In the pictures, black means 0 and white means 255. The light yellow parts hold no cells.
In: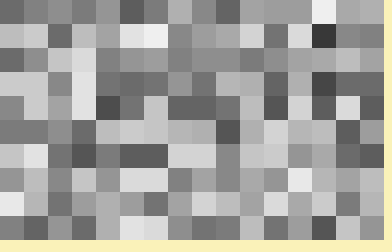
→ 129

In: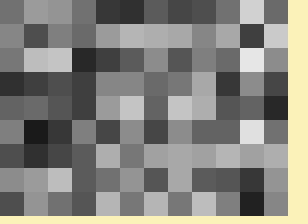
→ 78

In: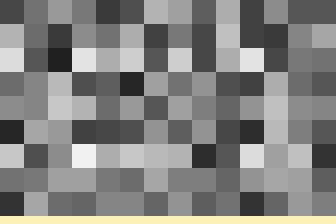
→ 51

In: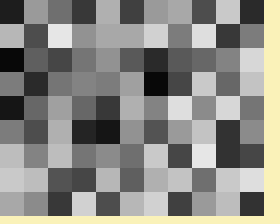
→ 168

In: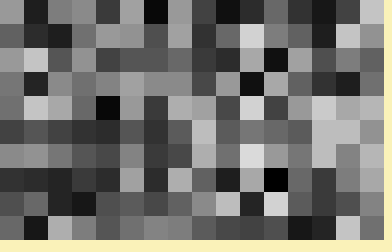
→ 104

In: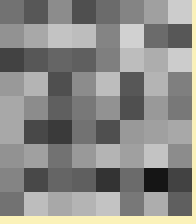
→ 114
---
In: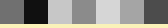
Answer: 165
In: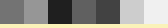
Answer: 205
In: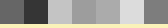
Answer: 220
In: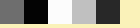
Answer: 192
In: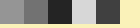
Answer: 215
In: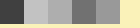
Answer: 113
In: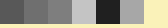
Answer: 32
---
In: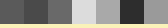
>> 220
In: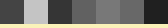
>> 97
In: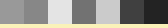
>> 114
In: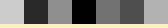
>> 1
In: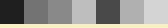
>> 190
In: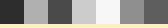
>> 204
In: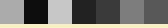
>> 34
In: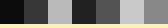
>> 33
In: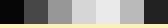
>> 214
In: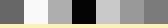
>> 4
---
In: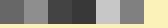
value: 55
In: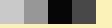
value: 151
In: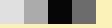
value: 171
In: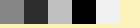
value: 192
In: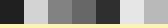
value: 47
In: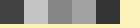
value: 135
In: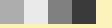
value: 234
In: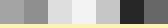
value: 199
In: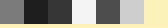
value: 244
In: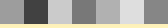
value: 177
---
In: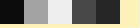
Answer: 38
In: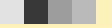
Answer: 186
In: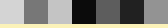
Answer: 147
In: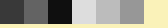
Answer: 151
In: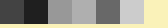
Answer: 204
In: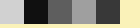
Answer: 56
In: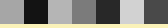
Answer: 73
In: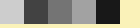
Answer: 24
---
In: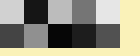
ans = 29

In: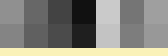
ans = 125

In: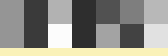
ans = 66

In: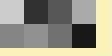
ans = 113

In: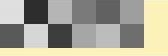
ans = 188

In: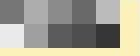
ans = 78

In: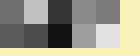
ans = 158

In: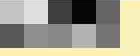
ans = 179
